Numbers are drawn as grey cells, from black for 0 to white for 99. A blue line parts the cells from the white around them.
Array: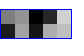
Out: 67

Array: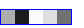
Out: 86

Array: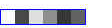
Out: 21

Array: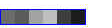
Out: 24

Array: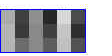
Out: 74

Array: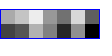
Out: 56
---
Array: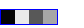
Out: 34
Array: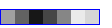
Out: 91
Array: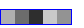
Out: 78
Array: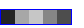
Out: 52
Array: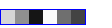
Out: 43
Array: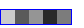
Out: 16
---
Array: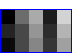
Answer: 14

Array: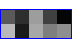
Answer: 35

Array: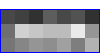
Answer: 43

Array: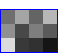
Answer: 56

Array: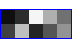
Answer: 6

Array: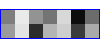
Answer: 49

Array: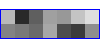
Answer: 72

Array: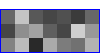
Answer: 27
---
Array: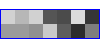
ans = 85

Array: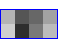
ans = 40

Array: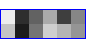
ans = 24

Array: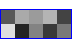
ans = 70

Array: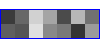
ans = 71

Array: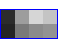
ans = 83

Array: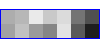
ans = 45

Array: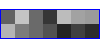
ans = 63

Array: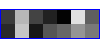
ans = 87
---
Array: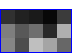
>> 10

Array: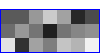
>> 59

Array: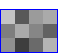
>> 60

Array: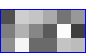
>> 76

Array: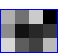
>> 79

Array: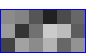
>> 33

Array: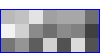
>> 88

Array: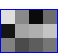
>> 4

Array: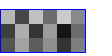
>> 75

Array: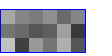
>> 48
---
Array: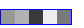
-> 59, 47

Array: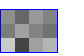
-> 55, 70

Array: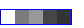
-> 98, 20

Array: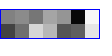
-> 50, 89

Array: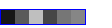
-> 9, 52

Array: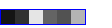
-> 8, 70

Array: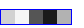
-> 81, 69

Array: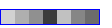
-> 81, 42

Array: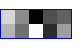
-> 83, 61

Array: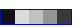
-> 7, 22
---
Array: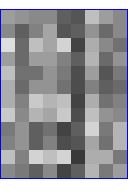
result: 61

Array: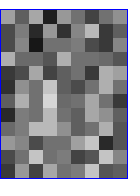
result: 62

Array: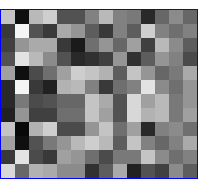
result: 76

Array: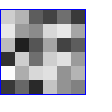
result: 80

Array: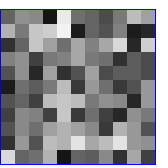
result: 39

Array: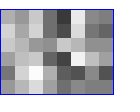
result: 68

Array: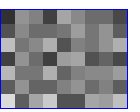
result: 19

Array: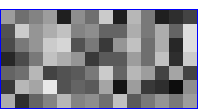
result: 61

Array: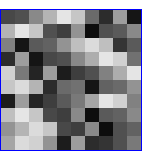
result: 28
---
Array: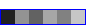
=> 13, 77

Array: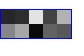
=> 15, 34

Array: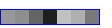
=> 59, 47

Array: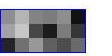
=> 55, 41

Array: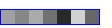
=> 62, 40

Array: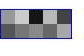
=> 59, 65
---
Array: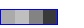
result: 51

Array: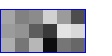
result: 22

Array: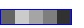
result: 39

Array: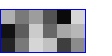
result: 7

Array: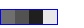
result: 32

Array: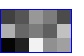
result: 13
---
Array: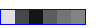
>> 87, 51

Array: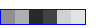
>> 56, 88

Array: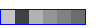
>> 76, 42

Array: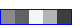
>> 53, 24

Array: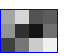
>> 64, 93

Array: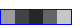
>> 60, 77
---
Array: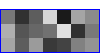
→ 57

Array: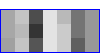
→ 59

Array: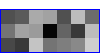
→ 80

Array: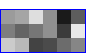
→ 52

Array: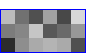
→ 31

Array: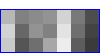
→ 23

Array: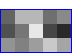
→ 64
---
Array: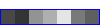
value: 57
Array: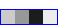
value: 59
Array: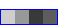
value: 36
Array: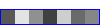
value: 56
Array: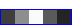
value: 35
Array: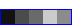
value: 41
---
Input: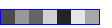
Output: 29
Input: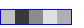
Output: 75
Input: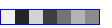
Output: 93
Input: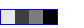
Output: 90
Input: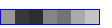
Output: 59
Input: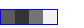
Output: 35
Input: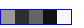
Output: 59
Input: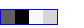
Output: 37
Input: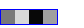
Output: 47
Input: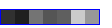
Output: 19
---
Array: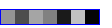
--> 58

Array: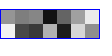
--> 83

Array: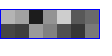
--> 63

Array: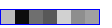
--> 62

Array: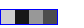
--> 30

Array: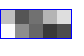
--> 74

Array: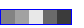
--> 51

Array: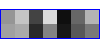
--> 70

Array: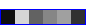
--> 52

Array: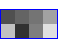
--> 63
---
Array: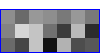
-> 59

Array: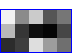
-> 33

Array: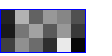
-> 52

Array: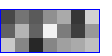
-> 21

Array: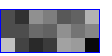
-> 38

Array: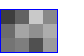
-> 78

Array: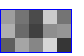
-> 79
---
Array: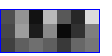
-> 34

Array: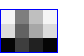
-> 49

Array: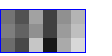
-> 25

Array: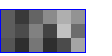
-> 54

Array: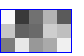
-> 44

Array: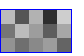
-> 69

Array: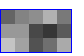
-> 55
